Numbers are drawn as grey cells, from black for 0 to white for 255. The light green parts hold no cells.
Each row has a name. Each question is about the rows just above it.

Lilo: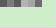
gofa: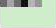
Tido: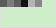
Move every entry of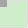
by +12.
177
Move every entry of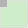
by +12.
192
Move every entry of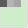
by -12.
79; 168; 153
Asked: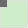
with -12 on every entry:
95
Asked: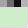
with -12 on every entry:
153; 95; 6; 168
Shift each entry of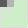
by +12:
103; 192
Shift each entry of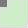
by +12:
135

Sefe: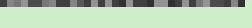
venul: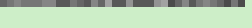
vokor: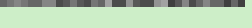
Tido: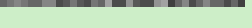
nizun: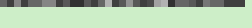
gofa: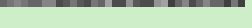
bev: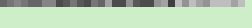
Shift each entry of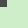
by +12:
87
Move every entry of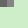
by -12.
90; 121
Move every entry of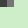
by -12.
51; 106
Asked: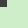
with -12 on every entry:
51
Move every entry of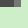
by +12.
87; 87; 130

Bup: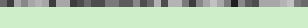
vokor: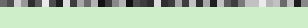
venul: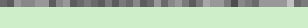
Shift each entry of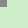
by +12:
148
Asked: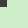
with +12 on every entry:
73

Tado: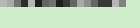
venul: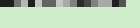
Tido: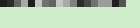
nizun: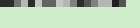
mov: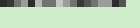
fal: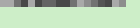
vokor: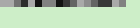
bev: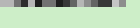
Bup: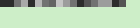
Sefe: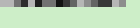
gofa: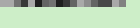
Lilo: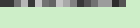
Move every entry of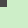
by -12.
60
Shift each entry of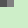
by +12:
96; 141
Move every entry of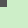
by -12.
72
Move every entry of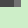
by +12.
84; 84; 126
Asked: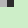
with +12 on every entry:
194; 56
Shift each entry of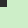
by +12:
56
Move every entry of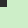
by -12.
32

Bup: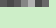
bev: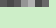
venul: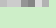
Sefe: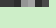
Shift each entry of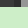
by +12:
70; 70; 58; 161
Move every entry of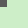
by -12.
78
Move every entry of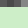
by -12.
78; 62; 78; 121
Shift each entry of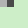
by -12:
166; 62

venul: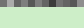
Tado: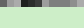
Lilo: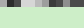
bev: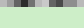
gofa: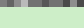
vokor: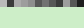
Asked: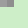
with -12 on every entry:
145; 130
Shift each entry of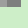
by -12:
145; 114; 114
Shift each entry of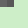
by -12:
88; 75
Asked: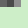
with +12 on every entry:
112; 86; 154
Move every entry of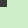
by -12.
47
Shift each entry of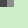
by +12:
86; 154
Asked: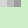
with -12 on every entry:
202; 174; 145

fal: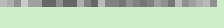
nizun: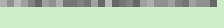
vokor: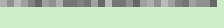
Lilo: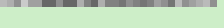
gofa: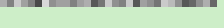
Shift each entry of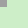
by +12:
172
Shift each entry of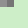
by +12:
156; 129
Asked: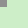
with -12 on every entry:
132
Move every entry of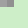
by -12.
148; 132
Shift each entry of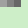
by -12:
148; 117; 91
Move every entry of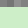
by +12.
141; 129; 156; 141
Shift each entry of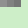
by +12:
156; 141; 129

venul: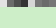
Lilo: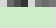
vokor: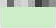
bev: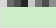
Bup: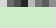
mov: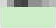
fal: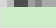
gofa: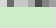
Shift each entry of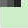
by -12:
95; 66; 25
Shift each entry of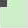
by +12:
90
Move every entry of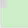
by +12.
226
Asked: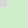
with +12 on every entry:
226
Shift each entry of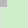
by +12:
197
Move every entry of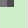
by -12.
107; 66
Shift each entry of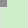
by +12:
155

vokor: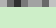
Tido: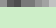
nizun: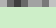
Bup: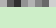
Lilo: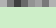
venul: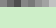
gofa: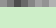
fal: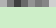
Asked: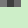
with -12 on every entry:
109; 51; 93
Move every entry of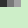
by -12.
36; 109; 150
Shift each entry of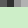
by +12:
103; 60; 159; 190
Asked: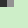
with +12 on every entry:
60; 159
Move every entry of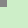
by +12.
146

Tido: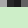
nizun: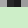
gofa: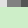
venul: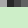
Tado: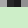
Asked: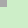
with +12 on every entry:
181
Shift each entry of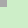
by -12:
157

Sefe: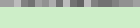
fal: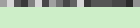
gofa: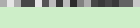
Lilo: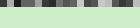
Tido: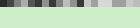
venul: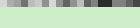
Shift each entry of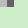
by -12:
176; 87
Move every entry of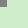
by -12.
117

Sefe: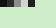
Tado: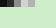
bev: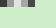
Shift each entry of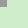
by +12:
166
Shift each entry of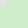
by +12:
238
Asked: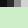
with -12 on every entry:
5; 33; 129; 198

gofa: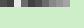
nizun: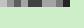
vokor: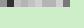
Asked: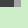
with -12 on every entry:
53; 53; 152
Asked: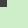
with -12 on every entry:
53

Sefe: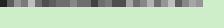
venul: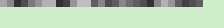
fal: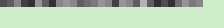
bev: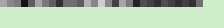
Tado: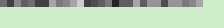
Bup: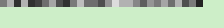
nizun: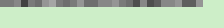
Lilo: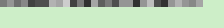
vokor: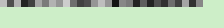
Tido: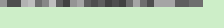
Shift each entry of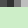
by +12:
90; 61; 134; 202
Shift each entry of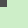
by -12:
66
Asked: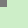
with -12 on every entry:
110
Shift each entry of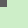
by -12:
82
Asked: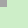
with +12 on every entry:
177
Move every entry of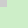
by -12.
193

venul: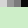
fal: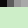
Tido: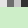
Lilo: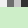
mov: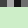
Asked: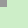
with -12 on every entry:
141
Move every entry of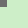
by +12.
121
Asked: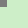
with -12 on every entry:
112
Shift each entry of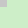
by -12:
187
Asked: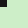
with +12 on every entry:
34
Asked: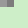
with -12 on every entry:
141; 112

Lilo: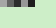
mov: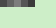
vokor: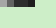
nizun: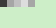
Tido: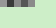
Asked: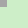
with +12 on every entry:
178
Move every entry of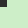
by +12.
57
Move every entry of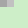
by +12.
178; 205
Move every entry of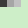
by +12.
70; 178; 205
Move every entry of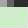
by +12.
178; 111; 57; 57
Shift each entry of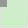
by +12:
163

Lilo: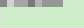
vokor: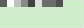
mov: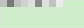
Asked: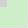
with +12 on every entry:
221
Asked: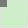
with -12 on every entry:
109
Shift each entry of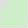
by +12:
235

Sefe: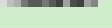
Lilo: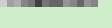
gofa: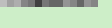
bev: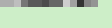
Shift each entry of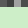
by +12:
101; 76; 173; 88
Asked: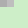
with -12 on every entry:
162; 178
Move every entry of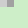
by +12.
218; 173
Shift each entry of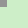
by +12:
160

